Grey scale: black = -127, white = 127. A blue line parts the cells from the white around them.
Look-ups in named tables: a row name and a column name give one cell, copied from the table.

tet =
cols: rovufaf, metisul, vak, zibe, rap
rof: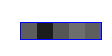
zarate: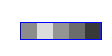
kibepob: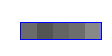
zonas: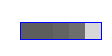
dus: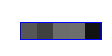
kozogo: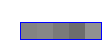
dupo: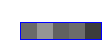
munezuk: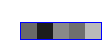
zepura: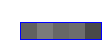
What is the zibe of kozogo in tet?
-18
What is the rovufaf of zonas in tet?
-34
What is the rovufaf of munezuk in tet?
-22
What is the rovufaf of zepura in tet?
-30
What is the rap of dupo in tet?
-67
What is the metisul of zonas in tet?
-34
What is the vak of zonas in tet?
-28
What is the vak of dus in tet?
-19
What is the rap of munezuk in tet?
58
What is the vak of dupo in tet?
-30
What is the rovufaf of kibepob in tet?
-20
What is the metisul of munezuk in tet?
-98

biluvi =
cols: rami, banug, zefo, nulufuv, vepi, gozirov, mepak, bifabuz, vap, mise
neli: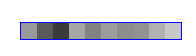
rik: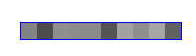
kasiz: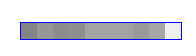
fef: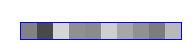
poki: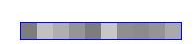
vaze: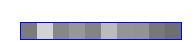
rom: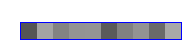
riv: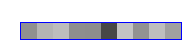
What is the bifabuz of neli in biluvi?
18
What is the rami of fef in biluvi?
2
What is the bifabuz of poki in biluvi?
11
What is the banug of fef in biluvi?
-54
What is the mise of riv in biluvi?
32
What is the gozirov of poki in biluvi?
71
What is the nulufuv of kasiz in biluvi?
15
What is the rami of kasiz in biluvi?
4
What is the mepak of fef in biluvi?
39
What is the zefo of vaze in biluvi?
7
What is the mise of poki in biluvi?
42
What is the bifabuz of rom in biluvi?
19
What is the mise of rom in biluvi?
40
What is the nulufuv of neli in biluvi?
38
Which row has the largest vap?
riv

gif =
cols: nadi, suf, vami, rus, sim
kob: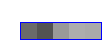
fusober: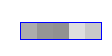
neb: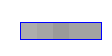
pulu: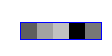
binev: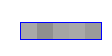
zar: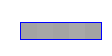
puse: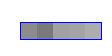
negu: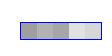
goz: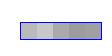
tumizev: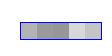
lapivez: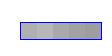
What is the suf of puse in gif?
-5
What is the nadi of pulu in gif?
-33
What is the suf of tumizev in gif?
26
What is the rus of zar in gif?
40
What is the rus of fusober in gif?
94
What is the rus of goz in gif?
29
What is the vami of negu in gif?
38
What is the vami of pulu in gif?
65
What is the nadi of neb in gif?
45

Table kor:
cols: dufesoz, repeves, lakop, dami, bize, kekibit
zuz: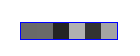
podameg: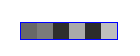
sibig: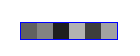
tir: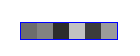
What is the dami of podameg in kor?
42
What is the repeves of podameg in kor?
-4
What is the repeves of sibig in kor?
3
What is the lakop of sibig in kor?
-96
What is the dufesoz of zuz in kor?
-22
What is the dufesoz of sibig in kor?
-30
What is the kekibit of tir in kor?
27

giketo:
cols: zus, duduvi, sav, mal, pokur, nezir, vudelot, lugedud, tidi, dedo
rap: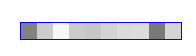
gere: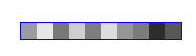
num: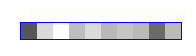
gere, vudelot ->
22
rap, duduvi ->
76
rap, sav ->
118
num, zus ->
-41
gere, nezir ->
93
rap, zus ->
2
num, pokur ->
91
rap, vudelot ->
91
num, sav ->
124
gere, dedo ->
-39
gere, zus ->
28
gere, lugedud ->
-3
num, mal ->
62
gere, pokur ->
-1
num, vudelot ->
69
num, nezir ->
56
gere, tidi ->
-82
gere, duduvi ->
102
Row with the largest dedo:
rap

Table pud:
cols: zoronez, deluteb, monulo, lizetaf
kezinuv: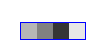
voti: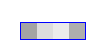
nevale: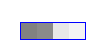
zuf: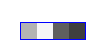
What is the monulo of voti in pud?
107
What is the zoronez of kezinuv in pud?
54
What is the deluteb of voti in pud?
93
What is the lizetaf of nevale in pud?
116
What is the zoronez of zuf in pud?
51
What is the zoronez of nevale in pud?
1
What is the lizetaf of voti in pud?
46
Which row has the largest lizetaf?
nevale

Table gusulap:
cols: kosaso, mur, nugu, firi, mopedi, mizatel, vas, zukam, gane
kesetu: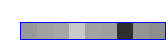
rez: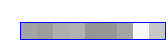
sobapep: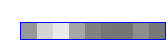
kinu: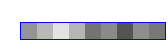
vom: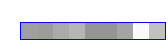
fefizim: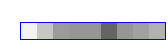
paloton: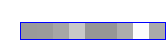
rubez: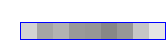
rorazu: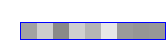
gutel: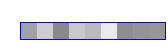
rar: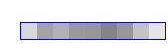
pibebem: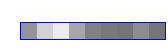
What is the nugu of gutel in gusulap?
9
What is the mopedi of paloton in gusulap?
22
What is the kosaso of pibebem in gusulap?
21
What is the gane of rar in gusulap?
101
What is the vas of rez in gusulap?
36
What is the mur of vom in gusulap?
28
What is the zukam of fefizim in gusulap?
33

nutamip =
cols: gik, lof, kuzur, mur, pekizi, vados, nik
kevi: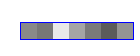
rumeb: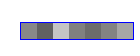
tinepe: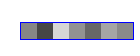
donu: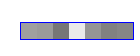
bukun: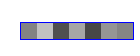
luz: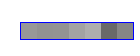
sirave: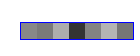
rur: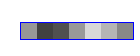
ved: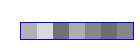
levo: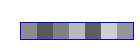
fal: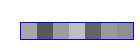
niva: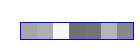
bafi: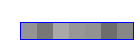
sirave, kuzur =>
45
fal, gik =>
39
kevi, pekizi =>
-5
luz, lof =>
18
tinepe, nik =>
10
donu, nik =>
6
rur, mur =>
25
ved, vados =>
-17
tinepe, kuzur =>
86
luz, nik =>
6
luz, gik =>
24
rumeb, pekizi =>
-19
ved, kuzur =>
-14
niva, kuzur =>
120
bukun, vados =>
21
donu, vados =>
1
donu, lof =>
26
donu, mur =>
106
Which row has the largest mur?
donu

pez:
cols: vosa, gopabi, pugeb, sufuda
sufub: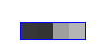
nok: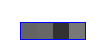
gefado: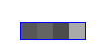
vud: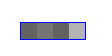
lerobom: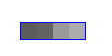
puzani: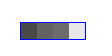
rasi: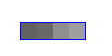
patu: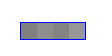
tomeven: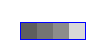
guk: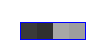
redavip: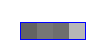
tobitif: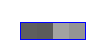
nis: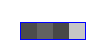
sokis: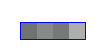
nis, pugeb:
-55
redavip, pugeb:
-17
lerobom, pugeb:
26
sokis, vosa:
-13
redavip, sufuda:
55
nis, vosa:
-51
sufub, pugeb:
30
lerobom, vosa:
-35
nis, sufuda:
70
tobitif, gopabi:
-36
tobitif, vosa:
-33
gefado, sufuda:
42
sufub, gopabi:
-75
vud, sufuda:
51
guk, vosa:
-69
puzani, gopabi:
-28
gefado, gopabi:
-27
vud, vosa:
-28
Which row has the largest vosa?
patu

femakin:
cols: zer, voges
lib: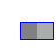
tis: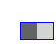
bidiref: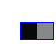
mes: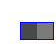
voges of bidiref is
8
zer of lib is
1
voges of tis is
83
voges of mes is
-4
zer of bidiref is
-118
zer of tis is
-28
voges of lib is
44
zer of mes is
-54
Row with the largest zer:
lib

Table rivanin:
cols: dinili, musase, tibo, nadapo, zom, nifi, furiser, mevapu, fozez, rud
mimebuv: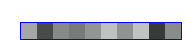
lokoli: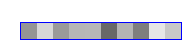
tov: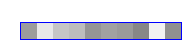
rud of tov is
16
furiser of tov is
26
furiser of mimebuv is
18
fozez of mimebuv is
-70
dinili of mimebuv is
38
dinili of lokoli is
21
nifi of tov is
33
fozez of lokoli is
102
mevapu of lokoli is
-1
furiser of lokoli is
52
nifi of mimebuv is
65
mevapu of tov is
7
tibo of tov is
70
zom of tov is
21

